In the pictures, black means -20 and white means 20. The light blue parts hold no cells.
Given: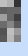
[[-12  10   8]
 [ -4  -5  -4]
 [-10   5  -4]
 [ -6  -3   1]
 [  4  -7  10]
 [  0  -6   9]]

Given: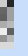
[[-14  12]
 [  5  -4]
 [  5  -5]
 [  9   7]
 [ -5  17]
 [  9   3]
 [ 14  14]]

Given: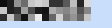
[[ 14 -18 -15   3  -3  11  13  11 -12 -12  -6  10 -14]
 [  1  11 -15 -13   5  -8 -16 -17   7   3   1   5  -7]
 [ 11 -13  11  -6 -17   4  17 -16  -4  13  -1   3  -4]]

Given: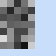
[[  9   9   3 -12  -2]
 [-10  -4 -14  -2  -5]
 [  6  -8  -6  -7 -14]
 [ -3   4  -5  -4  -3]
 [  3 -10   3  -9  -9]
 [  6  14   3  -8   4]
 [ 12  -1   0 -11 -17]]

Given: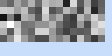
[[ -5   0  -4   6   0   8  -3  10   7   8 -15  14  -6   6 -10]
 [ -4  12  11   5  10  -4  -8  14  -7  -3   9   3  -9   9 -14]
 [  5 -17   0 -14   8   5  -6  11   1   7  -7 -11   9   2  13]
 [ 15  12  20  10  -2  -1   3   3   8  -2  -8 -10   4  -8  10]
 [ 10   8  -6  12  -1  -4  13  13   4  -5 -10  -5  -6  -5  13]
 [ -2  -6   3  16   5  -2  -8  -8   5   0   5 -10  11  -3 -11]]

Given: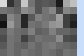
[[ 10  14 -12  -6  11  -2  -7  -6  -7 -16   6]
 [ -1  -2  -3  -5   2   0  -7  -2   1  -9   1]
 [-13 -13   1  -2 -14  -6   0  -2  -3   5 -10]
 [-15 -17   4  -2 -14  -2  -3  -1   3   4 -10]
 [ -6  -6  -1  -3  -4   0  -5  -4   0  -4  -4]
 [ -9  -8  -2  -3 -10  -5  -2  -3  -3   2  -8]
 [ -5  -6  -2  -4  -5  -2  -4  -2  -1  -3  -4]
 [ -3  -4  -2  -4  -2  -3  -4  -2  -3  -5  -2]]

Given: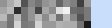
[[  4   3   7  11  -7   1  -2   3   5  -4   2   0 -10]
 [ -1   6   9 -13  -2   3  -9   6   2  15  18  -3  -4]
 [ -1   9  -1   9  -2   3   9   2   9  -2   9   1  -7]
 [-16   3  -2  13  -1   0  13   4   4   8   7   7  -2]]
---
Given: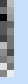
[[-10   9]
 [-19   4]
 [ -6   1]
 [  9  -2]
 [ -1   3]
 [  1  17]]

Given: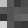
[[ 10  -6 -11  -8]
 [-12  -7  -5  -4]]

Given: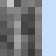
[[  1  11  -8  -1   0  -3]
 [ -4  -3   0  -8  -9  -1]
 [ -6  -6   2  -9 -11   0]
 [ -6  -9   5  -4  -9   0]]

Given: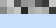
[[  7  12  -7   3   4  -7 -11  11]]

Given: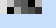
[[ 15  10  -4  -6 -19   8]]

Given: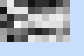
[[  6  17  -8  -7 -17 -13 -13 -17  -9  -1]
 [  1 -14  -2  -3  15  16  11  16  17  12]
 [  5  -1   0  -3 -11 -15 -11  -6   5  -2]]

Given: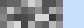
[[ -6  -4  -4   4  13   8  -7  -7  -2]
 [  1  -5  -9  -8  -6  14  14 -11  -4]]
